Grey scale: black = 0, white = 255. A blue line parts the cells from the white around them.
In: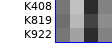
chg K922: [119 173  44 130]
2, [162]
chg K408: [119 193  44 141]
4, [130]
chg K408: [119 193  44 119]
4, [130]
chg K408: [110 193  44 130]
1, [119]
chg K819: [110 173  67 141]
2, [184]

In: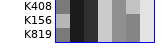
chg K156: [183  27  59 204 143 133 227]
3, [48]
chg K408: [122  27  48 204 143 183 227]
6, [194]
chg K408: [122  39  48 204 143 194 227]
2, [27]
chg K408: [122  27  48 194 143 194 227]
4, [204]
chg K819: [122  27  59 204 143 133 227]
3, [48]
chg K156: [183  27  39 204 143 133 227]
3, [48]
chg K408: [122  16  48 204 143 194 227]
2, [27]

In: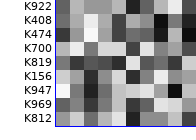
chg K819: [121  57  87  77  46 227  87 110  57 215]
10, [206]
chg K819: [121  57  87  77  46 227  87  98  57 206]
8, [110]
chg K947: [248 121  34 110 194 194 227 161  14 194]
6, [206]
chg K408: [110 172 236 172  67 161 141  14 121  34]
6, [172]
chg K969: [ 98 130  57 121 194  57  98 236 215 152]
8, [227]
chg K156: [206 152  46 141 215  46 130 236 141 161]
2, [161]

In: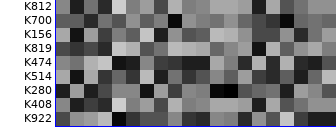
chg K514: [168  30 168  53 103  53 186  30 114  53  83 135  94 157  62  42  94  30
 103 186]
2, [19]
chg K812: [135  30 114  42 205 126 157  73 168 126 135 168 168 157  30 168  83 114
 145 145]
9, [177]
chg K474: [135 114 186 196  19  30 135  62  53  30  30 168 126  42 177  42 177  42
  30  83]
3, [177]

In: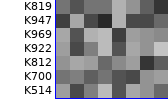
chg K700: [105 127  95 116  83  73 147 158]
1, [116]
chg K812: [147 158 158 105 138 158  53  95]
2, [167]

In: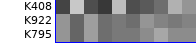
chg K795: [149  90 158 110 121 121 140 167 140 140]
2, [101]
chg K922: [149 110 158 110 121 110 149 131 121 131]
2, [101]
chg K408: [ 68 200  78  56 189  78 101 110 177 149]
7, [90]
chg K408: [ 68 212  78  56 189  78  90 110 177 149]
2, [200]

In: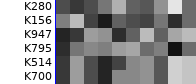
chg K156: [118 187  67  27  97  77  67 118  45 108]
1, [127]
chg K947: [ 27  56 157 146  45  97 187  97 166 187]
1, [36]
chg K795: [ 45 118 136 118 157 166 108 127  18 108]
4, [127]

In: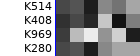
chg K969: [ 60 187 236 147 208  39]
6, [29]
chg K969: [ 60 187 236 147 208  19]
6, [29]
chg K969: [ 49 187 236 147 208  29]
1, [60]
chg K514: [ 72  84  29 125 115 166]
4, [136]
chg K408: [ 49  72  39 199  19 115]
6, [125]

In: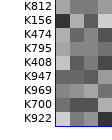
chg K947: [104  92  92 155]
2, [104]
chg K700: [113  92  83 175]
2, [83]
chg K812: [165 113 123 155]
2, [123]
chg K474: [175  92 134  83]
2, [104]
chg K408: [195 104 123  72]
2, [92]
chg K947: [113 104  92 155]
1, [104]

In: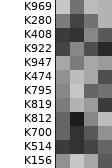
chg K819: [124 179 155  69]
4, [59]
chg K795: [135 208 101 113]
2, [199]
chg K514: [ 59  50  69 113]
4, [101]
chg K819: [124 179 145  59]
3, [155]

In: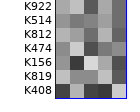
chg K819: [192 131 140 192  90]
2, [140]
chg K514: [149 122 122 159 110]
3, [131]
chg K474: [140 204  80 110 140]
4, [122]
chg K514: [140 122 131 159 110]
1, [149]
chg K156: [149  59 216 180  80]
4, [169]

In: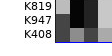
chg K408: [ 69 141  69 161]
4, [170]
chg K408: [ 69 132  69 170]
2, [141]

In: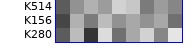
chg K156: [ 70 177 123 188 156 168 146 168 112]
5, [146]
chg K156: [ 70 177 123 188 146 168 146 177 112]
8, [168]
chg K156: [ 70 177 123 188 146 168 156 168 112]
7, [146]
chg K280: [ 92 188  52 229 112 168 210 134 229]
4, [220]
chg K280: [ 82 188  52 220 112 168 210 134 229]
1, [92]
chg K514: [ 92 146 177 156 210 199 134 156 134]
7, [123]

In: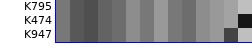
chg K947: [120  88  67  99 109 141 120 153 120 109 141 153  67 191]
3, [79]
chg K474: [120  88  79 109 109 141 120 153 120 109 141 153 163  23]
4, [99]
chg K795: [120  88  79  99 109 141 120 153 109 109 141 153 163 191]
9, [120]
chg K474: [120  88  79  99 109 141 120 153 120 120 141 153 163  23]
10, [109]
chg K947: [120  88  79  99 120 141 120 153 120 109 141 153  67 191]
5, [109]
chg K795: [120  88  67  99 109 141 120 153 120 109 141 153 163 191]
3, [79]
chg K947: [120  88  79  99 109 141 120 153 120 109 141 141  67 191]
12, [153]

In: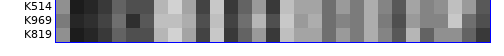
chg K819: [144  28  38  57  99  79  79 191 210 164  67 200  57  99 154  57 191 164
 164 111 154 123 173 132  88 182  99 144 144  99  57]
8, [182]
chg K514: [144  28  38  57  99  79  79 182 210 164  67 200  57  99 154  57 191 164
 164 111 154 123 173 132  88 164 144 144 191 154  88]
27, [132]
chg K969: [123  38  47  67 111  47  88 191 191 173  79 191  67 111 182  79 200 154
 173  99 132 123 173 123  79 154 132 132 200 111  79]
20, [111]

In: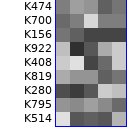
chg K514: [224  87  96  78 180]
4, [87]
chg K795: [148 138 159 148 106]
4, [138]
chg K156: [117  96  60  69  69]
3, [69]
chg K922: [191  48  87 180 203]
4, [171]
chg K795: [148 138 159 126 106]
4, [138]

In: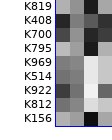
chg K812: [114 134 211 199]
3, [221]
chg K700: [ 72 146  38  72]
4, [61]
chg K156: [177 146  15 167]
2, [158]
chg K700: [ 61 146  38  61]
1, [72]

